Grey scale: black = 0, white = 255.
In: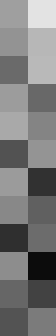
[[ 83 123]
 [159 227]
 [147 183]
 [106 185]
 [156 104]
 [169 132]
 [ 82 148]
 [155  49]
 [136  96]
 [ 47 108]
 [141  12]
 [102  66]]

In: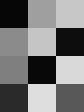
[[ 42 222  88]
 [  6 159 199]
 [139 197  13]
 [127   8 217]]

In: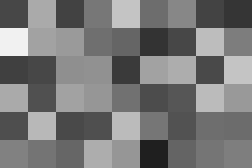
[[129 116 102 173 150  31 100 117 126]
 [ 71 170  66 119 196 109 135  67  53]
 [241 162 154 111 101  51  71 189 125]
 [ 64  71 143 145  58 162 173  73 196]
 [170  80 162 150 113  76  86 187 153]
 [ 78 184  73  79 187 118  82 110 108]]

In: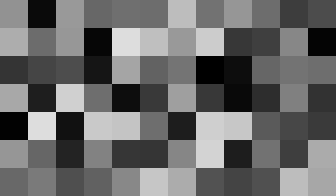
[[104 122  79  97 136 198 172  82  68  80 189 167]
 [146  10 153 103 111 109 189 114 150 109  61  76]
 [173 108 151   6 221 191 153 204  55  63 135   4]
 [ 52  69  77  21 165  98 116   0  13 102 115 110]
 [168  30 208 110  13  57 159  56   9  45 128  50]
 [  2 221  17 201 196 110  29 207 199  90  71  58]
 [150 102  35 130  54  53 134 211  29 114  62 171]]

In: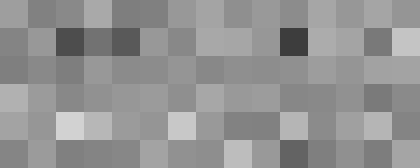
[[133 155 128 132 135 163 145 142 189 153  99 127 144 125 165]
 [158 129 137 169 126 128 152 164 143 153 140 166 151 165 149]
 [132 152  77 114  89 152 136 168 166 151  61 172 164 121 196]
 [127 137 126 152 139 140 149 136 143 141 144 157 149 162 163]
 [177 155 136 145 151 155 143 167 153 156 135 137 145 122 138]
 [163 150 210 183 155 149 200 153 130 129 181 139 160 181 132]]

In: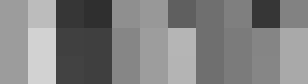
[[156 210  66  63 134 157 180 111 123 134 169]
 [156 188  54  47 143 152  95 111 127  54 130]
 [156 210  64  63 134 157 181 111 123 133 169]]

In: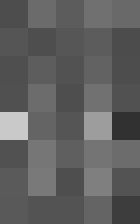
[[ 89  83  83 100  61]
 [ 77 107  92 112 105]
 [ 85  78  86  92  76]
 [ 79  93  82  98  77]
 [ 80 108  78 113  81]
 [201 100  85 157  49]
 [ 81 118  95 116 108]
 [ 90 121  78 127  83]]

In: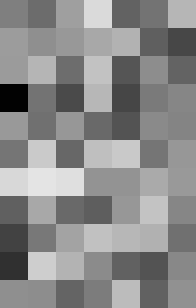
[[143 141 100 124 188  97 145]
 [127 108 159 218  98 115 182]
 [156 143 152 168 178  95  71]
 [155 181 109 194  85 141  99]
 [  2 115  74 183  70 122 134]
 [153 112 151 105  83 138 132]
 [117 202 103 191 201 117 151]
 [216 228 223 147 147 170 153]
 [ 96 168 105  94 151 195 134]
 [ 66 120 163 193 183 177 112]
 [ 48 206 179 139  97  83 136]]
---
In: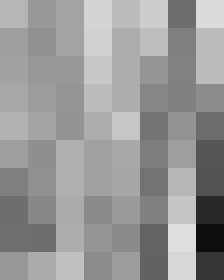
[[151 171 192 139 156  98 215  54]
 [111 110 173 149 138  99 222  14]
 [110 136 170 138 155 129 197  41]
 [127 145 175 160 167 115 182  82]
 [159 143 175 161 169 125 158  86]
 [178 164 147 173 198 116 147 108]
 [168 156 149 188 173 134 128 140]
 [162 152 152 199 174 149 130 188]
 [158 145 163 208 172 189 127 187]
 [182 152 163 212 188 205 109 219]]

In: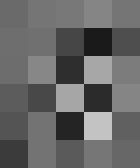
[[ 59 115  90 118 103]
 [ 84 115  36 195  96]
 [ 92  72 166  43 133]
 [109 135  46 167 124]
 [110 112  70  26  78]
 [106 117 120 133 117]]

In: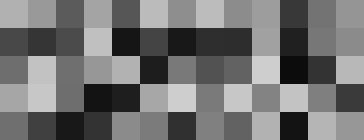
[[111  64  24  51 139 123  48 128  98 178  19 181 151]
 [166 199 110  19  30 167 206 122 199 131 195 127  58]
 [110 194 111 151 178  29 121  82  98 206  12  51 184]
 [ 72  53  75 192  21  68  24  46  45 161  32 119 139]
 [177 153  91 164  86 187 142 188 140 157  56 115 149]]

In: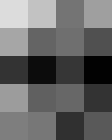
[[126 119  48  89]
 [156  96 103  51]
 [ 51  12  54   2]
 [166 100 111  80]
 [220 194 116 159]]

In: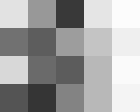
[[ 84  53 131 184 244]
 [216 106  92 184 250]
 [113  93 157 196 239]
 [226 152  57 229 252]]

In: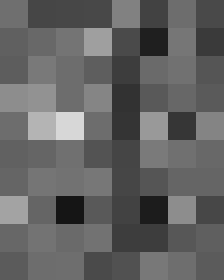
[[ 91 109 110  74  81 120 110  91]
 [103 115 106 114  61  61  87  95]
 [163 101  21  89  66  28 141  71]
 [101 117 114 119  70  85 101 101]
 [ 97 101 112  83  69 122 112 104]
 [109 180 215 109  52 153  54 132]
 [141 146 109 133  50  89 103  90]
 [ 93 121 109  94  61 106 113  85]
 [ 96 104 116 159  74  31 118  58]
 [111  70  71  72 129  66 109  73]]
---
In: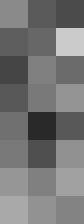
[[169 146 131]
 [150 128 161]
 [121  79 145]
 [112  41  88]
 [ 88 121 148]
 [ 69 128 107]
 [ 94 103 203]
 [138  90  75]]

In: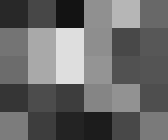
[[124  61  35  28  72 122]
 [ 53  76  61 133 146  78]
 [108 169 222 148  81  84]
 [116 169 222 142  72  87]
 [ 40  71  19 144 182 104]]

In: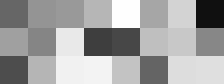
[[ 77 181 241 243 195 100 221 223]
 [160 133 233  62  71 191 200 135]
 [102 148 153 182 254 166 211  16]]

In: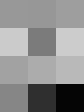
[[134  47   5]
 [162 172 185]
 [203 123 204]
 [152 151 158]]

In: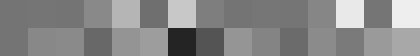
[[116 136 138 104 148 157  36  84 149 132 107 139 122 154 168]
 [116 117 116 137 181 111 200 126 116 118 117 134 233 117 238]]

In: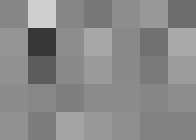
[[145 125 163 152 143 129 129]
 [140 135 127 139 139 134 142]
 [145  92 138 155 138 122 156]
 [148  55 141 167 137 113 170]
 [134 207 134 119 142 153 110]]
